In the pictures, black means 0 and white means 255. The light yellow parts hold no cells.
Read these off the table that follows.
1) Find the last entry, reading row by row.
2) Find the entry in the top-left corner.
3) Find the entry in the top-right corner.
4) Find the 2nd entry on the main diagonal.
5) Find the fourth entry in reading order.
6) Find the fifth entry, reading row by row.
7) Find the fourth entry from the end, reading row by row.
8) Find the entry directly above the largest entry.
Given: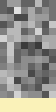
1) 198
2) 99
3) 115
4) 85
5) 99
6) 99
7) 141
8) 155

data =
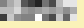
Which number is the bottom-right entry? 229
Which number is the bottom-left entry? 61
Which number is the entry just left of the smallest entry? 61
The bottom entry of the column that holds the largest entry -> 254
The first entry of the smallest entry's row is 130
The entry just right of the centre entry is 171
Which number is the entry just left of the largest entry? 130
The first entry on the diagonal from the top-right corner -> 229
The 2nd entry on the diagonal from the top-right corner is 142
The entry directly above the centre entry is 35

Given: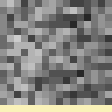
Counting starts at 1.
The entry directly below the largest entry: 179
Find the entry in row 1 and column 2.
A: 191
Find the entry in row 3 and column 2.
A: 67
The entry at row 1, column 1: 164
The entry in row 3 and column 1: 135
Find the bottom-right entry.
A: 81
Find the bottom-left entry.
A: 119
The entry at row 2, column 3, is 119
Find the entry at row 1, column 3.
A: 148
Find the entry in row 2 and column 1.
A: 119
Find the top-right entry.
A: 119
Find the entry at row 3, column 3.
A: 135
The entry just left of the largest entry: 179
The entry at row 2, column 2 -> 148

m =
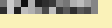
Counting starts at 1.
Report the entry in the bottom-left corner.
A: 46
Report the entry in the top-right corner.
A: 133
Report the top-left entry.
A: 118
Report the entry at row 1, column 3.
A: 161
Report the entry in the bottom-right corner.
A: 133

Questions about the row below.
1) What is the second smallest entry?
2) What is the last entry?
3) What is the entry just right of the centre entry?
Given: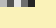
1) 83
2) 36
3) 111

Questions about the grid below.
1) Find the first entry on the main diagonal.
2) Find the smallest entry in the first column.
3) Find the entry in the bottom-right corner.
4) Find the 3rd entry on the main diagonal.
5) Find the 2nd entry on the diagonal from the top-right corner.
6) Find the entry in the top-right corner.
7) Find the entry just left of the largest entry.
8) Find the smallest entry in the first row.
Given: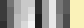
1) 59
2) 47
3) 75
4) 187
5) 118
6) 91
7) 216
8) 47

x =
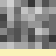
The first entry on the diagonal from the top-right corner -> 120
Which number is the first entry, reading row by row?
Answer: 180
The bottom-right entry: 120
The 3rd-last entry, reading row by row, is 180
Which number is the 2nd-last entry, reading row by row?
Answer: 96
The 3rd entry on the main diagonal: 120
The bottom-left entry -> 180
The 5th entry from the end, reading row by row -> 166
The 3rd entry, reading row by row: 150

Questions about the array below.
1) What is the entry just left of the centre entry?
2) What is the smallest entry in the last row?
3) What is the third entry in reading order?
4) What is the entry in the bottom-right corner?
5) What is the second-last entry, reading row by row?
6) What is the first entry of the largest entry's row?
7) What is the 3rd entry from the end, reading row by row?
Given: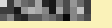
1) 166
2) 8
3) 150
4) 75
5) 106
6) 218
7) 134

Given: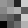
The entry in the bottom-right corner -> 177
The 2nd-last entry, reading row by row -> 108
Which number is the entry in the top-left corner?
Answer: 150
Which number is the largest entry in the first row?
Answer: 205

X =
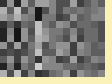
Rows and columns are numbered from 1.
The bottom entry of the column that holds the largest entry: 50
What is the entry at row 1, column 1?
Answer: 50
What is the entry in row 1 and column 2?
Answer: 147
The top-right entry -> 94
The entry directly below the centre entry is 120
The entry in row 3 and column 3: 176
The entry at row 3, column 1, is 160
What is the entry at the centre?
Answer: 120
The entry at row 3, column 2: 133
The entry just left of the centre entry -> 160
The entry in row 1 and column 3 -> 35
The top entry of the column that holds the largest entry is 160
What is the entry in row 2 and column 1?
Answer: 176
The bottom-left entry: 176
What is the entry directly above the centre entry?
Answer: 120
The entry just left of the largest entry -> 94
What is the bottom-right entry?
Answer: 133
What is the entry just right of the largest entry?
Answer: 133

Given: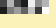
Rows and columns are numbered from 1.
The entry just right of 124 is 156
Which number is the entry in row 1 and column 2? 180
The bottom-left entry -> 28
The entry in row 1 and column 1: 71

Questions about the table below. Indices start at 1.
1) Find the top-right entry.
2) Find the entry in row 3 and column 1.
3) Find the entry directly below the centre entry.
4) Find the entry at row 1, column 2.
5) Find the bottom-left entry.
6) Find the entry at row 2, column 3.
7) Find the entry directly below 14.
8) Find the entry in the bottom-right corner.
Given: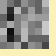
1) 184
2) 99
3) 184
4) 115
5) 115
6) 184
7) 27
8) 70

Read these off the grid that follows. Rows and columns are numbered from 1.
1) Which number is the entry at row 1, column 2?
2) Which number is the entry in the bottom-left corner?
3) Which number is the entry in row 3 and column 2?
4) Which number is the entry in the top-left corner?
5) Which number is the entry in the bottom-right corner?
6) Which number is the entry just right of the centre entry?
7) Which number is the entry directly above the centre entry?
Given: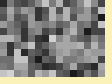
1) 123
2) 195
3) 154
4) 41
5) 154
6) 138
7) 96

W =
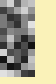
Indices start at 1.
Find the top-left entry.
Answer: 164
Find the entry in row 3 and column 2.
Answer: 50
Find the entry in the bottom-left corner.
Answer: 224
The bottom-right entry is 50
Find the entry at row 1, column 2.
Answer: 208
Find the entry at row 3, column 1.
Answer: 122
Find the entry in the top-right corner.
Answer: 194
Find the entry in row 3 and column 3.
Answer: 64
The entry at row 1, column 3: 92
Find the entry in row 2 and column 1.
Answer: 64
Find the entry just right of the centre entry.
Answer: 35
